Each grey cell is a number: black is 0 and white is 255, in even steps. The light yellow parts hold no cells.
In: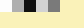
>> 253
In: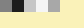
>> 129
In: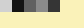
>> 209
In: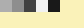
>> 174
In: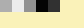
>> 174
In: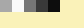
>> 168
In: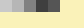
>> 201
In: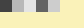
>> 66
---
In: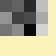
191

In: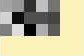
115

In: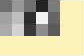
123

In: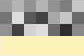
198

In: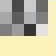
105

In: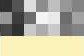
131
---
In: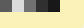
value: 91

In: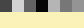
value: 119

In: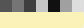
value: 117

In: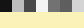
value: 114

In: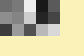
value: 121

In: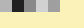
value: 159

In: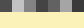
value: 98

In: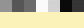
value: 107
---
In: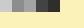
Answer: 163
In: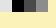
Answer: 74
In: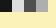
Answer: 79
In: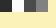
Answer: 76
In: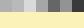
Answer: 217
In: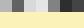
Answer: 217
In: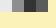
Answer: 52
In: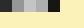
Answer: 196
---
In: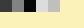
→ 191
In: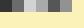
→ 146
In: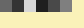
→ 127
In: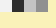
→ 144
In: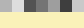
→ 201
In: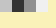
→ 240
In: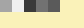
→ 90
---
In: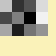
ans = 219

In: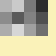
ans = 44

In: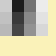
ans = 236

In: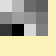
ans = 94

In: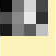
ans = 70

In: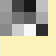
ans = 192

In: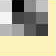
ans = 193

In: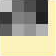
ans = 44

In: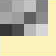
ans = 127
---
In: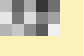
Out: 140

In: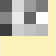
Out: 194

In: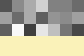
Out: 63

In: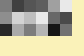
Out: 124

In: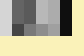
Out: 121

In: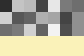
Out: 208

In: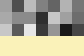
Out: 230
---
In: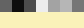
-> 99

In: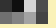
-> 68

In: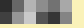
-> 64

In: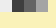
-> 164

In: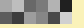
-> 73

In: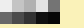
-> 51

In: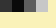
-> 93
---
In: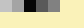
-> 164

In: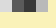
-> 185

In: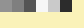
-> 202

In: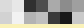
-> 231

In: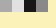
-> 170

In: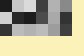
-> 208

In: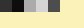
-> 171

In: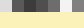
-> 221

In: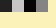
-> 132
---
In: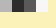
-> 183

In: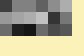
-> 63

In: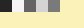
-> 37

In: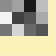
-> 140

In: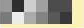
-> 151

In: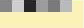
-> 134

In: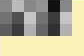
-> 135
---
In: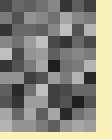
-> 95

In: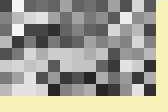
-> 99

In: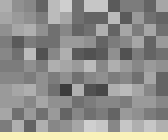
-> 135

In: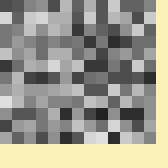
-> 131

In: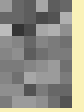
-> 93

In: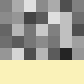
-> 224

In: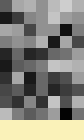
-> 177

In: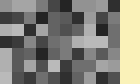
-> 165

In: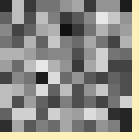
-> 57
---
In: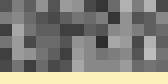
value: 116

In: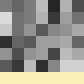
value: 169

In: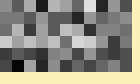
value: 79

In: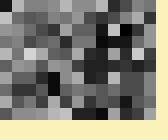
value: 108

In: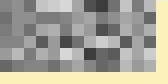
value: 205
